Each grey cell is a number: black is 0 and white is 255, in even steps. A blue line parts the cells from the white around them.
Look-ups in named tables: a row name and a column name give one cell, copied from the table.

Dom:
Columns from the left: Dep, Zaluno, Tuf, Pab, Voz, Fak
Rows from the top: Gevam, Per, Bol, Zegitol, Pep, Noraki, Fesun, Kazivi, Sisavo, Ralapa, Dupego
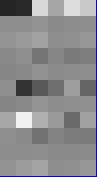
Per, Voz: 140
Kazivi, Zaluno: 241
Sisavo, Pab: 131
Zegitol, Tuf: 117
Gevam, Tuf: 215
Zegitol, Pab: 134
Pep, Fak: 142
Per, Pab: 138
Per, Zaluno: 142
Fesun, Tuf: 148
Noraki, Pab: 110
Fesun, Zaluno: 137
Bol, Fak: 150
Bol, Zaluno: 154
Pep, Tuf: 145
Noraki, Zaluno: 51
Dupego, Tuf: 164
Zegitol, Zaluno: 143
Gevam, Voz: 221

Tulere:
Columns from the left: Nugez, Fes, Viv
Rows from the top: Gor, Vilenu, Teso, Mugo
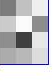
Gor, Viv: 239
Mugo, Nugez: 172
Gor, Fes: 193
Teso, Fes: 63
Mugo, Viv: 220
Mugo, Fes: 184
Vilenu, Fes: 250
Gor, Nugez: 124
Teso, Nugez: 142
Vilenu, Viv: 141
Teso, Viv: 230
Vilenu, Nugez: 203
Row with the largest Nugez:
Vilenu

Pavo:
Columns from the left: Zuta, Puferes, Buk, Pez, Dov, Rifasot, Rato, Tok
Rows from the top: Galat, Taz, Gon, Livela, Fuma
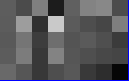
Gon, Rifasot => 90
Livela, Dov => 86
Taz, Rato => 70
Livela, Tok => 69
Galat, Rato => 136
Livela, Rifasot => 79
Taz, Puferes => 157
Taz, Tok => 127
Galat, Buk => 127
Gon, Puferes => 117
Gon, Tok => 59

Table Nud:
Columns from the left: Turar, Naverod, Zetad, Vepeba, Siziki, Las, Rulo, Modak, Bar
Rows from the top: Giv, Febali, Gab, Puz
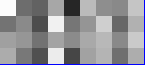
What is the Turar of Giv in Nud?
252
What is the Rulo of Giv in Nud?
142
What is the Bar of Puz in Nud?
173
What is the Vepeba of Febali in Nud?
241
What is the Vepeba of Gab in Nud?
163
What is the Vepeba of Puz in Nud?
236

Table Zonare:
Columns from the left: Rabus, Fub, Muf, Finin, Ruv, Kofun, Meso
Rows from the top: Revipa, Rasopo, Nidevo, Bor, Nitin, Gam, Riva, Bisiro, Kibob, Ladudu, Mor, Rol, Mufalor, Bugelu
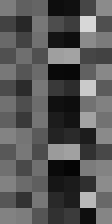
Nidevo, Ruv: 14
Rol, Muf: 95
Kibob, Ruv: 42
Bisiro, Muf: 117
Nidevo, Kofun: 139
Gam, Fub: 43
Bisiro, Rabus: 96
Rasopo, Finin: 77
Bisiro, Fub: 57

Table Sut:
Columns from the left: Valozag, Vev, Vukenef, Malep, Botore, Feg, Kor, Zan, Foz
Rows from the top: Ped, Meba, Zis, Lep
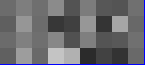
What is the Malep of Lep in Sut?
196
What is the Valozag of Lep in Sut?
96
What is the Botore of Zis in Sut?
81
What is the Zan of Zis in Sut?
88
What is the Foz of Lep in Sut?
105
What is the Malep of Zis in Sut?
135
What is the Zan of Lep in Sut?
51
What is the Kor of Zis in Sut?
84
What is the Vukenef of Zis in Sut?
111
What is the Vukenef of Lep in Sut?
105
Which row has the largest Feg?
Meba

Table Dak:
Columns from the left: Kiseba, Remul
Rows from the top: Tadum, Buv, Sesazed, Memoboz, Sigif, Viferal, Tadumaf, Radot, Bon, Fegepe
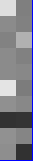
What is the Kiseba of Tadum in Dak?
222
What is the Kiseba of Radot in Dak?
50
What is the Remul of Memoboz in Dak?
129
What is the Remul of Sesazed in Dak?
177
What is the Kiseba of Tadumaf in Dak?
144
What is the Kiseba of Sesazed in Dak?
130
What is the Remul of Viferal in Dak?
124
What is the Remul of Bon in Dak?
133
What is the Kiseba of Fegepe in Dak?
142
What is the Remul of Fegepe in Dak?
49
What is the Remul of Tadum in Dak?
127
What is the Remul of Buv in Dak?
129
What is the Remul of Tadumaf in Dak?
136
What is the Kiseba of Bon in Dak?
145
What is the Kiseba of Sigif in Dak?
139
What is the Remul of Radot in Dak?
52
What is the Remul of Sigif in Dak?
136
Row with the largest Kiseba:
Viferal

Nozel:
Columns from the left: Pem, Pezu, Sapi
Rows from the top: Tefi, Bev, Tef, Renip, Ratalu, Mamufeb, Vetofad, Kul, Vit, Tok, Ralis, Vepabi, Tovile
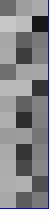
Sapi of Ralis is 135
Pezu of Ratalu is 165
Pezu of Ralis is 73
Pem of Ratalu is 111
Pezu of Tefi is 158
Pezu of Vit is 156
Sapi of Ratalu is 166
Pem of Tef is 167
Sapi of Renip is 128
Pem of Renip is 170
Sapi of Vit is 117
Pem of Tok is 170
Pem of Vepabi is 174
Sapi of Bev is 23
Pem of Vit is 155
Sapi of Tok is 129
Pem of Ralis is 173
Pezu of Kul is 46
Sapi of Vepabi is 79

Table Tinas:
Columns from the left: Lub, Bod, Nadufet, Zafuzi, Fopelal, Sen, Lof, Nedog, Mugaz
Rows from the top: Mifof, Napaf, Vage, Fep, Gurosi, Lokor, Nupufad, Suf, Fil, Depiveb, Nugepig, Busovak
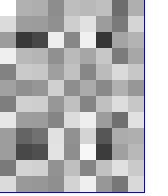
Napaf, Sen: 225
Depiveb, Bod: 72
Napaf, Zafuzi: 144
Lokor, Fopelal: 142
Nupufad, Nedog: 221
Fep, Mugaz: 167
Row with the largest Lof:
Fep

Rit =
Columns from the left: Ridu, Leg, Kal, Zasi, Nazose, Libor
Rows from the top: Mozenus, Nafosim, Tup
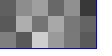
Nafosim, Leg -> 174
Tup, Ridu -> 127
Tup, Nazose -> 121
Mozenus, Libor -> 56
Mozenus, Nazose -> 144
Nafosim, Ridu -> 89
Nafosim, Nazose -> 120
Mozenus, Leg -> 141
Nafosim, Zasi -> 168
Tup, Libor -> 90
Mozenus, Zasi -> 104
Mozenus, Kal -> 159
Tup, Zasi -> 154
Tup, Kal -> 206
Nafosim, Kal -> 116
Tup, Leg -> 89
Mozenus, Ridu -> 96
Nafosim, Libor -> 100

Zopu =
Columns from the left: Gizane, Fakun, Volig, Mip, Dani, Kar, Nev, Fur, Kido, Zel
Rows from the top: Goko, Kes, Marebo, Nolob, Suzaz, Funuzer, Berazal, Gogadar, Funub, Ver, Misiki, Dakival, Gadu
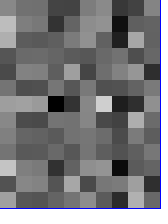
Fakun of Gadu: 87
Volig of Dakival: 131
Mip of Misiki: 49
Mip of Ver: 105
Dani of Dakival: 167
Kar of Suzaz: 69

